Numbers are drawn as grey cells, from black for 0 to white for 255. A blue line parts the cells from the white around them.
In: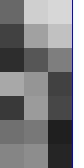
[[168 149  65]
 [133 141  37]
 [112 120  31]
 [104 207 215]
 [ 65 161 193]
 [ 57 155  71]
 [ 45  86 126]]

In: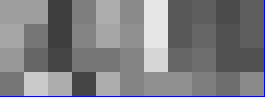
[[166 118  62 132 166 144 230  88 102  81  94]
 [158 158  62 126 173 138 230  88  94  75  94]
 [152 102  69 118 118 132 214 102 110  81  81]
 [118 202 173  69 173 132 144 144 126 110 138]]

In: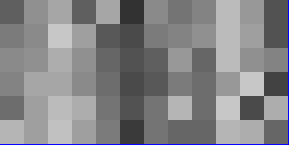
[[181 159 193 159 123  58 116 102 102 181 173 102]
 [138 144 173 144 102  82  95 152 102 187 144 131]
 [131 166 166 138 109  74  88 123 109 152 199  66]
 [123 138 199 159  88  74 123 131 144 187 159  82]
 [109 159 187 173 116  82 116 181 109 199  74 173]
 [ 95 144 166  95 166  50 138 116 131 187 152  82]]

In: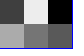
[[171 117  89]
 [ 63 237   0]]

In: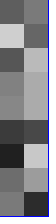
[[207 102]
 [135 171]
 [129 171]
 [122  44]
 [109 156]
 [ 94 122]
 [ 86 186]
 [ 59  72]
 [ 32 200]]

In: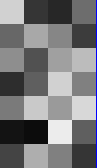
[[209  53  39 109]
 [142  81 160 188]
 [122 201 154 216]
 [103 168 134  60]
 [ 68 174 128  53]
 [ 45  95 209 128]
 [ 19  12 236  95]]

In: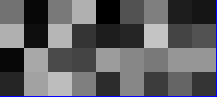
[[176  14 182  52  29  37 196  68  82]
 [114   7 121 176   0  82 127  29  21]
 [ 37 162 189 127  44 135  60 101  52]
 [  7 168  74  68 156 135 121 150 150]]

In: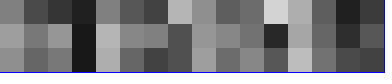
[[158 120 150  24 181 135 128  80 150 135 114  40 166 102  46  87]
 [143 102 120  24 174 102  66  80 158 108 135  87 189 114  74  66]
 [128  74  53  32 128  87  66 181 143  94 108 211 174  94  32  59]]

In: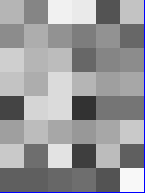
[[207 181 188 103 133 140]
 [201 110 227  62 188  95]
 [195 173 219 181 159 167]
 [181 133 241 234  83 195]
 [159 188 167 152 167 201]
 [140 173 146 125 146 103]
 [ 95  95 103 110  83 248]
 [ 68 213 219  50 117 117]]
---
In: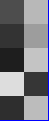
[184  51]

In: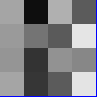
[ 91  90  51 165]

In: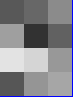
[139  50 227]

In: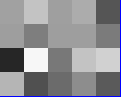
[ 85 158 120  80]

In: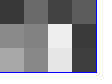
[ 92 238 136]

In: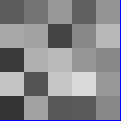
[148 136 185  85  53]

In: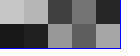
[38 94]
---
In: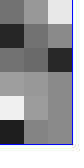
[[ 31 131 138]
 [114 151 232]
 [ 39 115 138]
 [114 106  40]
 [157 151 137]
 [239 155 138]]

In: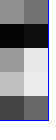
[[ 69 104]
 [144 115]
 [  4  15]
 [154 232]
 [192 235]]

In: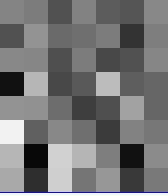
[[170  46 207 116 150  56 120]
 [131 123  82 129  93  84 136]
 [ 81 146 106 111 125  51 127]
 [136 134  79 123  71  81 133]
 [ 17 183  71  89 188  94 102]
 [146 144 110  63  80 162 102]
 [243  97 136 112  59 130 119]
 [183   8 208 180 126  17 140]]

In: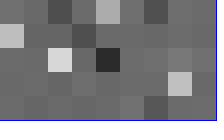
[[107 102 106 103 106 113  87 107 108]
 [112 105  78 107 172 111  80 110 107]
 [190 101 101  79 106 106 104 108 105]
 [107 106 215 104  43 108 111 120 112]
 [105 107 102 110 104 107 107 192 105]]

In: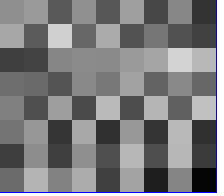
[[107 180 130 172  64 163  30 133   5]
 [143 154  89 144  87 159  71 135  51]
 [167  91 208 103 171  82 118  81  65]
 [ 63  67 134 139 138 154 165 211 184]
 [110 106  84 137 120 162  99 137 103]
 [128  79 158  74 186  77 181  96 193]
 [116 151  53 168  48 152  52 185  48]
 [ 62 141  63 143  79 183  78 183  59]]

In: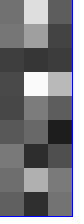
[[ 96  47 115]
 [113 222  93]
 [118 159  67]
 [ 62  54  60]
 [ 73 250 185]
 [ 71 124  93]
 [ 88 104  29]
 [121  45  79]
 [110 176 122]]

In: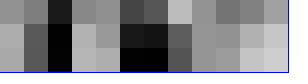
[[169  88   3 182 174   2   1  84 149 155 196 206]
 [145 126  26 135 144  69  86 188 147 115 129 161]
 [173  89   2 178 153  24  19  93 149 145 177 198]]

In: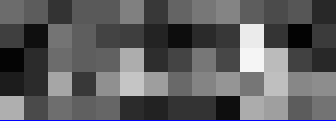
[[175  74 110  96 102  43  34  51  51  14 172 159  92 115]
 [108  92  51  89  89 128  56 100 119 132  93  75  86  40]
 [ 63  15 116  94  67  62  35  13  42  55 235  52   3  59]
 [  4  43 108  94  97 173  45  68 119  71 245 187  65  40]
 [ 28  43 166  56 144 197 158 105 132 149 118 191 135 141]]
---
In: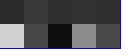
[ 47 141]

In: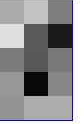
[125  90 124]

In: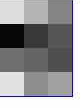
[132  56 111]

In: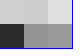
[224 147]

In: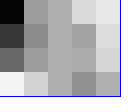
[231 162 174 210]

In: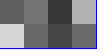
[177  69]

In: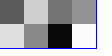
[148  10]

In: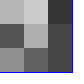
[ 53 176 144]
